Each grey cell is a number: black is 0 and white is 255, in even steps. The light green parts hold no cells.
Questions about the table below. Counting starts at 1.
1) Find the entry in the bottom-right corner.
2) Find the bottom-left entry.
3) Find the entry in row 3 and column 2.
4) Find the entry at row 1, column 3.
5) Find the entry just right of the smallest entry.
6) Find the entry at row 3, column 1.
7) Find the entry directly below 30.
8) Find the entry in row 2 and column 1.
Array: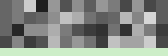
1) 72
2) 72
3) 39
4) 204
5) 151
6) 102
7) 102
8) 102

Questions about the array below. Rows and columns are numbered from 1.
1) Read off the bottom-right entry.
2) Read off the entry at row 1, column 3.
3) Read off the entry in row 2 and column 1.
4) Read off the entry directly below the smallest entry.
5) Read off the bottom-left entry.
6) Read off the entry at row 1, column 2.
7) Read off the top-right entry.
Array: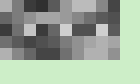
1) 145
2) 59
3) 102
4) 165
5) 177
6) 124
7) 69

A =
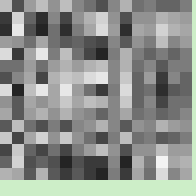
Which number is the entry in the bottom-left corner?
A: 178
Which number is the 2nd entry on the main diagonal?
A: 210
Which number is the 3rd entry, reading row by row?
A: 156
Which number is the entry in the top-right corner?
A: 124
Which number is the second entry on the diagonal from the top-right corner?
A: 166
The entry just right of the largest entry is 166
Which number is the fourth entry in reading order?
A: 190
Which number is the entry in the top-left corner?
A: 190
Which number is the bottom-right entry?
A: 166
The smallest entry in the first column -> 46
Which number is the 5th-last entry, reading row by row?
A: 166
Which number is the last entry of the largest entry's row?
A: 178
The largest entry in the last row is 219
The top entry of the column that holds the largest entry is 100
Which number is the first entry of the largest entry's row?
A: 100
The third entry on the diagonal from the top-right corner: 210
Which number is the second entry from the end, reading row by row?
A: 134

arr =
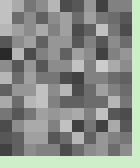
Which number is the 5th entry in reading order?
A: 182
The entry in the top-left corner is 193
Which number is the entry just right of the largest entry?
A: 170
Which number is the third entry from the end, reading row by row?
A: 150
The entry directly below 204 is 129
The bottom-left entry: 65
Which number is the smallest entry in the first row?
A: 65
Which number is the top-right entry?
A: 129
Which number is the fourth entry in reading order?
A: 140
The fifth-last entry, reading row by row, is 108
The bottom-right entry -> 140
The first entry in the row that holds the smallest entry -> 41
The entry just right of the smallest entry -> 182
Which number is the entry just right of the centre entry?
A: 65
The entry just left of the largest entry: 129
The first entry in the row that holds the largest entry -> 140
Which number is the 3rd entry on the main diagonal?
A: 140
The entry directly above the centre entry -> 140
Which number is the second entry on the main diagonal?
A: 108
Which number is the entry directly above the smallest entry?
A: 87
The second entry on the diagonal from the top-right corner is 108
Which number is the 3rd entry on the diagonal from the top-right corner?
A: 193
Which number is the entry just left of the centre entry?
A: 118
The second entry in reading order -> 170
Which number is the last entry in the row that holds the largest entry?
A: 140
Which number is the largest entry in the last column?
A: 150

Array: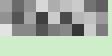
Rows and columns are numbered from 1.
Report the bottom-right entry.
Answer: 124
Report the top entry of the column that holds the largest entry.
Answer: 164
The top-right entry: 95
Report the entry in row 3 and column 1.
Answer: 227
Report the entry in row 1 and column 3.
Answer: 145
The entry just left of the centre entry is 63
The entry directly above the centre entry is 173
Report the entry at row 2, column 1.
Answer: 145
